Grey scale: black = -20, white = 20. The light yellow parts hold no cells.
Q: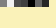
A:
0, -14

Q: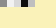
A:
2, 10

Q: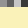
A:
3, -11

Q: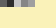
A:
-5, 5

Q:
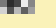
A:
-1, 5

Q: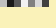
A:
10, -10
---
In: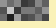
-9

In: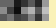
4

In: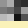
-7

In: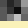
-4

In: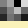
-16

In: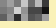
5
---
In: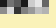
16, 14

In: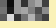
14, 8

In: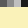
10, 2

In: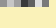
15, 11

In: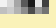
18, 16

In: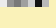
17, 13

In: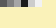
18, 12

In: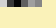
13, 5

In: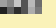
11, 9
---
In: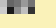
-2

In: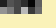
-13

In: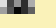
3

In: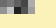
-5

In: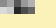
-6

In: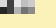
16

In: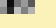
-2

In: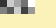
6
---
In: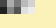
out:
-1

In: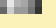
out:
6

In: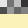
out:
-2

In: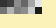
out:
-4

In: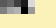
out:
-10

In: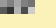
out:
6

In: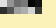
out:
-1

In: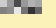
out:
4

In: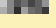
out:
-9

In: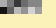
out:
-3
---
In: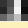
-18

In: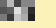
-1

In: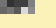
-4

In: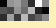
-11

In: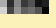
3

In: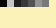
-15

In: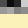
12
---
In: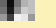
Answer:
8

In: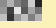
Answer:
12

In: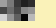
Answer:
-15

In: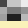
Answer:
11

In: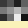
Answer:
-15

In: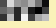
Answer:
-2

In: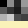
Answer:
-14
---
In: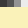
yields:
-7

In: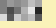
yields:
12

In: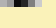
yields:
4

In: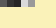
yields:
-6

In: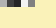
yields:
0

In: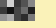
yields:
3

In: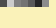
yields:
0

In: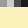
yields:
-8
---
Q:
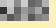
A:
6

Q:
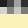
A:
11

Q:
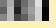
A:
13

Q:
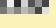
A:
-9

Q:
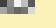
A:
-2

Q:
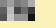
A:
-3

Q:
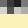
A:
11
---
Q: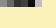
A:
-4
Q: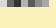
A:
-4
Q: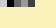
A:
-20
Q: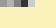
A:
8
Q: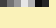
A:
-2
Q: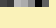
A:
-11
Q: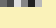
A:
-9
